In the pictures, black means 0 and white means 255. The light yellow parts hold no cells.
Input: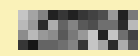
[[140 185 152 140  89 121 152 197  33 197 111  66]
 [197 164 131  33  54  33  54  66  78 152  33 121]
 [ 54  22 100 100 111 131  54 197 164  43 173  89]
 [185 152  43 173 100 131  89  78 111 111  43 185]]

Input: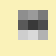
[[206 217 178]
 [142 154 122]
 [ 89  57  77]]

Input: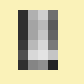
[[ 79 216 227 197]
 [ 57 185 216 121]
 [ 47 176 206 111]
 [ 47 164 197 100]
 [ 47 164 185  90]
 [ 47 133 143  35]]

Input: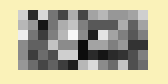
[[207  42 217 117  70 173  70 163 183 151 151 163 207]
 [139  61 108  79 207 207  12  42  21  42  51  79 127]
 [139  97  97 195 139 139  12 163 163 127 151  51  51]
 [151 108  70  97  61  30 183 217 139 108 195  79 108]
 [237 117  61 127 183 247 139  30 227 163 127  88 127]
 [183 151  21 117 173 195 127  88  88  88 173  97 163]]

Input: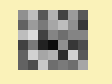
[[ 98  77 200 110 122 110 166]
 [ 98 209 166 178  44 209  88]
 [ 98 155 122 166 189 144  55]
 [144 189  88 178  66 155  88]
 [189 220  66 132 110 132 132]
 [ 66 122  34  13 144  55  77]]

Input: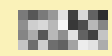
[[143 206 216 184 246  56  77 184 133]
 [196 110 206 110  98 163 237 226 172]
 [122  87 122 152 226  65 216  98  46]
 [133 172  87 184 143 226  98  65 196]]
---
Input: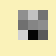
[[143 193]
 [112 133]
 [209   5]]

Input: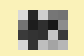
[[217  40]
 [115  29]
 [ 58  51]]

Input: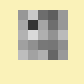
[[151 201]
 [167  53]
 [178 217]]

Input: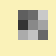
[[ 95 107]
 [ 52 137]
 [171 194]]

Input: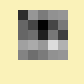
[[ 45 150]
 [102  70]
 [102 110]]

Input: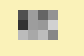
[[ 80 157]
 [ 50 157]
 [187 168]]
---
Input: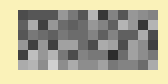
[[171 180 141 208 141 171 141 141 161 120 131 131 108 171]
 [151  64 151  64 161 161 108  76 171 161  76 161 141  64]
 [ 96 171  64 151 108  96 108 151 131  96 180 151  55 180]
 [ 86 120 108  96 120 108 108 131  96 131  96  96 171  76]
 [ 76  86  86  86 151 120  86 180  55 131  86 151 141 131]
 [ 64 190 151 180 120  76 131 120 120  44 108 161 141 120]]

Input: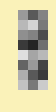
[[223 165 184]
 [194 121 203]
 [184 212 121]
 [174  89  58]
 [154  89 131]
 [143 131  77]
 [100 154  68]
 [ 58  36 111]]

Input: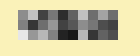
[[231 151 183 129  35  23 183  54  98  78]
 [141 193  66 119  45  98 193 110 163 110]
 [129  54 110 151  66  87 141 119  78  66]]

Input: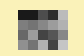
[[144 116 177  68 197]
 [126 116 135 156 177]
 [104 156  68  86 135]
 [ 25  25  77  46 187]]

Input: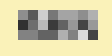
[[142  90 206 119 164 164 142 176]
 [130 130  99  99 176 130 218  68]
 [ 49 110 185  59  99 152  68 152]]

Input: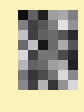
[[215  65 117 117  76  42]
 [192  65  97 107  86  42]
 [180  97 107 158 169  33]
 [137  65 180  54 147 215]
 [128  65  86 128 224 147]
 [117  54  76 117 215 137]
 [107 192  24 107 169  86]
 [ 15  97  33 158 169 128]]

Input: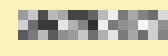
[[207 110  58  58 228 177 132  49 237 122 144 155 246 207 144]
 [155 198  80 186 167  70  70 101 186 237 122 167 132 110 216]
 [ 92 122 186  92 144 155 198 110 177 228 122 167 110 207 132]]

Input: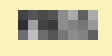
[[109 189 109  85 118 140 130  97]
 [ 67  85  76  85 140 170  97 170]
 [ 48 160  67  58 140 130 118 151]]
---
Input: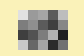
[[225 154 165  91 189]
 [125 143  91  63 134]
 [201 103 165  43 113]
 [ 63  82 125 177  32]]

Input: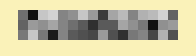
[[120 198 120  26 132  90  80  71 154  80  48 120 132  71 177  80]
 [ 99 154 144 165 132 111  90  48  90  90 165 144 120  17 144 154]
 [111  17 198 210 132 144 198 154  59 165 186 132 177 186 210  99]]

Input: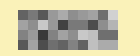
[[ 88 162  77 111  99 130  99 191 171 171]
 [130 153  57 130 162 142 200 191 111 111]
 [162 142 200 153  66 121 121  77 142 180]
 [ 99 121  88 153 171 142 153 162 111 209]]

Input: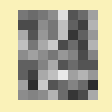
[[140 160 140 119 151 131  75 131]
 [140 131 140 179 107  54  75 169]
 [191 119 169 201  75 107  64 179]
 [119 107 119 140 222  84 107 160]
 [ 96  96 131 169  84 107  84  84]
 [169  84 151 119 191  54  96 151]
 [ 75  75 140 119 191  96  64 179]
 [ 96  64 169 191 233 160 179 151]
 [160  45 201  84 107 131 107  45]]

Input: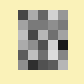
[[ 92 191 112 220 133]
 [ 71 171 102 210 151]
 [171 142  81 210  26]
 [162 122 122 142 122]
 [191  71 182 112 162]
 [142  47  81  92 182]]

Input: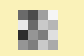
[[ 45 149 126 223]
 [149 126 201 170]
 [233 106 201 182]
 [106  75 159 245]]

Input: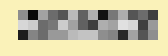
[[215 204 108 120 204 162  97  63 174 162 224 215  63 153]
 [ 29 132 108 153 153 186 195 195 142 132  40 162  85 142]
 [142   8 162 108  85 186  97 174  18 120 174  85 108  63]]
